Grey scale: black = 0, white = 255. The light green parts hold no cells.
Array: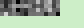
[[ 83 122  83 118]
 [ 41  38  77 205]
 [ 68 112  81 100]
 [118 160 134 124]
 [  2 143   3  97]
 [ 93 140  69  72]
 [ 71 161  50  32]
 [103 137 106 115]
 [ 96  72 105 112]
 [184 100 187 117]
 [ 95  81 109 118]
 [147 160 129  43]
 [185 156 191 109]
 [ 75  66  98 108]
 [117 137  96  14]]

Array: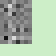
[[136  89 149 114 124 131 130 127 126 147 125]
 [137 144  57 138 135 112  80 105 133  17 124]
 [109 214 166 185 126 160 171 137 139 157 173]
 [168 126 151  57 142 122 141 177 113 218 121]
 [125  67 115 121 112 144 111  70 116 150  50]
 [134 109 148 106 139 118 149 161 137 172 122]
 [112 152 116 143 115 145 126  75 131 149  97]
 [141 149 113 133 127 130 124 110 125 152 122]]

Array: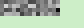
[[110 122 128 105]
 [ 83 211  75 183]
 [111 142  87 179]
 [120 191 156 167]
 [145 178  57 176]
 [139 109 106  67]
 [154  98 134 115]
 [ 74 206  93 107]
 [ 78 201 125 181]
 [118  92 113  61]
 [135 139 133 169]
 [107 123 136 126]
 [181 169 103 173]
 [108 156 122 133]
 [148 195  10 116]]

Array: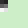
[[ 46  95 246]
 [ 34 115 226]]

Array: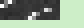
[[ 55 253  49  51  56]
 [133 122  50  47  44]
 [251  52  50  42  58]
 [ 79  60  52  48  57]
 [ 46  55  53  47  56]
 [ 52  53  50  55  50]
 [ 59  55  56  56  73]
 [ 52  59  59  75 245]
 [ 57  53  53 240 144]
 [ 53  51  51 131  55]
 [ 60  53  66  54  53]
 [ 43  61 225  55  50]
 [ 55  54 161  55  55]
 [ 59  50  57  54  51]
 [ 46  51  51  54  60]]

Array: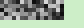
[[ 72 132  18 177 128]
 [170  81 162  33 192]
 [103 133 158 134 190]
 [ 67 135 122 192  61]
 [ 31 130  44 175 209]
 [206  78 146 146  89]
 [111  68  42 152  79]
 [161 158  61 108 161]
 [ 14 103  65 175 156]
 [ 35  59 141  64  37]
 [ 93  70 189 171 133]
 [214  20  66 165  41]
 [129 191 106 100 124]
 [ 74 196  69  33  50]
 [207 165 207  74  34]
 [162  14  29  16  59]]

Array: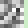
[[146 220 217 149  89 221 120]
 [107 171 154 102 225 188  89]
 [145 109 114 208 199 143 104]
 [210 153 255 191  78 104 149]
 [201 216  56  95 171 105 201]
 [132 172 249 171 247 146 237]]

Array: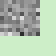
[[134 135 124 162  91 111 171 121 208]
 [148 157 163 148 139 130 190 144 182]
 [174 142  90 184 122 124 167 110 227]
 [115 168 152 132 208 129 148 152 179]
 [148 171 172 143 150 116 142  92 177]
 [133 130 161  87 221 174 164 137  45]
 [151 155 166 168 149 153 115 176 157]
 [150 140 155 125 153 155 147 145 107]
 [159 122 143 134 122 134 165 130 143]
 [117 120 209  78 193 146 182 128  75]]
